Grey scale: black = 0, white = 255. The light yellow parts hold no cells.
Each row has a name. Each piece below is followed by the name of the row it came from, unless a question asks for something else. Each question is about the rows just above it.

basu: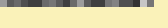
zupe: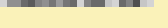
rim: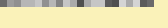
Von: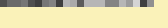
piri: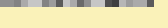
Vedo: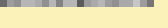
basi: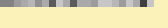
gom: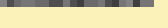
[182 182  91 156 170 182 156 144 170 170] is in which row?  Vedo
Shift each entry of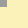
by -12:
[144]
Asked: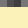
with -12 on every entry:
[106  67  51 106]
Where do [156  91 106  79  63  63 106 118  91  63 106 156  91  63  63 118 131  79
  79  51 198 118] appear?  basu
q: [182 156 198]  basi
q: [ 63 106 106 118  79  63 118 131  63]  gom

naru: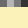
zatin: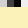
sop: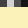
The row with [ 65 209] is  sop
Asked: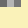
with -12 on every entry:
[ 94 169 107]
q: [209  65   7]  zatin
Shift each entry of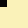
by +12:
[19]
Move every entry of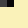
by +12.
[77 19]
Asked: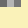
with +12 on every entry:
[118 193 131]

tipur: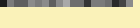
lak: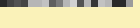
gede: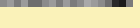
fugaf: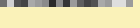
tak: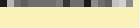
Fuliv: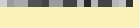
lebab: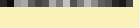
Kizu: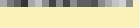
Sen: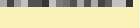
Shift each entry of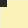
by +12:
[53]
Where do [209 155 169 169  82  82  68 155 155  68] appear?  Fuliv
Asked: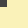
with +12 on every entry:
[80]
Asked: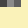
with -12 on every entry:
[ 56 127  83]

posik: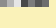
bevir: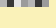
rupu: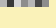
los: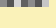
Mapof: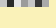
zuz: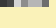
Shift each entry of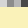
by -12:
[201 128 170  60]
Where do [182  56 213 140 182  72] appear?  rupu
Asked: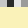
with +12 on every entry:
[210  54 241 167]
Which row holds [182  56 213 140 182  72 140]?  rupu
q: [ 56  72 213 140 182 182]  zuz
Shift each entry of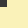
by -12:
[44]

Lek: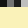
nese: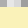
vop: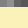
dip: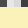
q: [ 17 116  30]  Lek
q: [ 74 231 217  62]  dip
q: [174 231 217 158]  nese
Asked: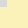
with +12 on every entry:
[229]
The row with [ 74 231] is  dip
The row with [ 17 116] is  Lek

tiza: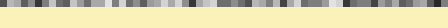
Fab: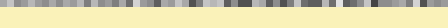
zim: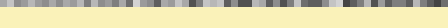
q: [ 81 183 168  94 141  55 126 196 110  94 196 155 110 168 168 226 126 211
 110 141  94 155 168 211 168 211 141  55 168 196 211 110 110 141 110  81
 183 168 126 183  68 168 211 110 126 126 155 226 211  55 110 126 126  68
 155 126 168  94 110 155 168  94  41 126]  tiza
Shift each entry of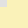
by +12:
[238]
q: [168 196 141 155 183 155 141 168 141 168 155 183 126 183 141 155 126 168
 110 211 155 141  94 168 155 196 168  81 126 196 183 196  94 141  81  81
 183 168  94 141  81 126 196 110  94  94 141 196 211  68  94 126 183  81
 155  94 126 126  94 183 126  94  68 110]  zim
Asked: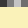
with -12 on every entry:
[ 43 114 184  98]
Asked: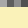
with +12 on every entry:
[180 106 153  93]
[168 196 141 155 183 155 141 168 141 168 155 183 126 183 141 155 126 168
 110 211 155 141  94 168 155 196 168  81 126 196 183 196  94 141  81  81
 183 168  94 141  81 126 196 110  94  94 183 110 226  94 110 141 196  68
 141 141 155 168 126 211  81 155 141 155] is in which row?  Fab

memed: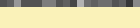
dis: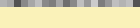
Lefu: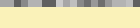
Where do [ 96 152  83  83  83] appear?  memed
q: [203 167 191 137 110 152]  Lefu

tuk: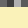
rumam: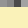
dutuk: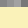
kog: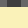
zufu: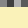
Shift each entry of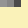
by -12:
[136 122  63]
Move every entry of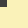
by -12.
[51]
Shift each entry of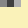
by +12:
[146  75 188]

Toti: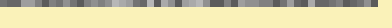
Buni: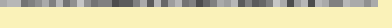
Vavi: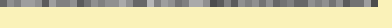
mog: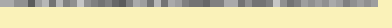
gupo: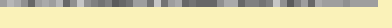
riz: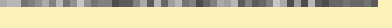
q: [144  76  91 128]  Vavi
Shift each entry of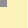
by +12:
[156]
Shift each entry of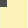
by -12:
[64]
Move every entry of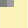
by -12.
[116 146]
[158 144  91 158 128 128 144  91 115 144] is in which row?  Vavi

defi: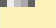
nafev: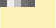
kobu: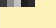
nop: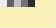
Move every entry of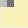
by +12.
[205 126]
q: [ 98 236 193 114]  nafev
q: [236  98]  nop

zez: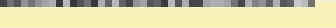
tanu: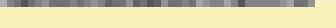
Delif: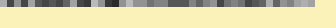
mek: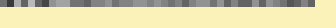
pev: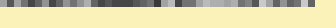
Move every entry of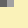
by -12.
[ 87 150]
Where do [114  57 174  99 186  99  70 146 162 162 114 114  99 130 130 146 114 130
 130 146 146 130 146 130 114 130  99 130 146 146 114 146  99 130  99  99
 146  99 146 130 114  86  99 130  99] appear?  mek
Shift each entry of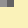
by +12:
[158 111]
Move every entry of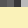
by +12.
[ 98 111  69 198]
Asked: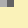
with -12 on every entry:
[162  87]
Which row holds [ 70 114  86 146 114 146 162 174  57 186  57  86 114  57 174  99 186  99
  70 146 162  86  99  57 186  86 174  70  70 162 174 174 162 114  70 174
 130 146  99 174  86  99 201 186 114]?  zez
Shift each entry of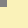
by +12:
[142]

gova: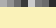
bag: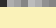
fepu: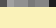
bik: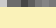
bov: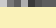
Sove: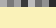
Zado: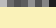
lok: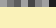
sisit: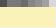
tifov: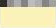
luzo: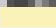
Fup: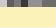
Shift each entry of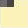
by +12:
[120  82]
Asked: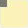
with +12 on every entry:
[133]
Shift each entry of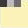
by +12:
[ 69 200 120]
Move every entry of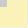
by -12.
[191]
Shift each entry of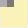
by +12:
[186 133]
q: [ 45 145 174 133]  tifov

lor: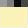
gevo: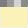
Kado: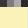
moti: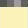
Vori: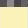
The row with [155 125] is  lor
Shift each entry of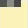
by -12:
[ 72 127  59]
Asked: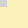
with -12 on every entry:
[199]

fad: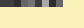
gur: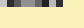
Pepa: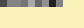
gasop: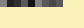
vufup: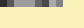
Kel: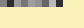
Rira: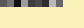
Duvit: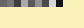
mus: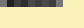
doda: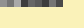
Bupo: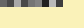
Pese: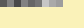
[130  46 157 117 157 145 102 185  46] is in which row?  Kel
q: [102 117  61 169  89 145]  Duvit
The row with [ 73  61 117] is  mus

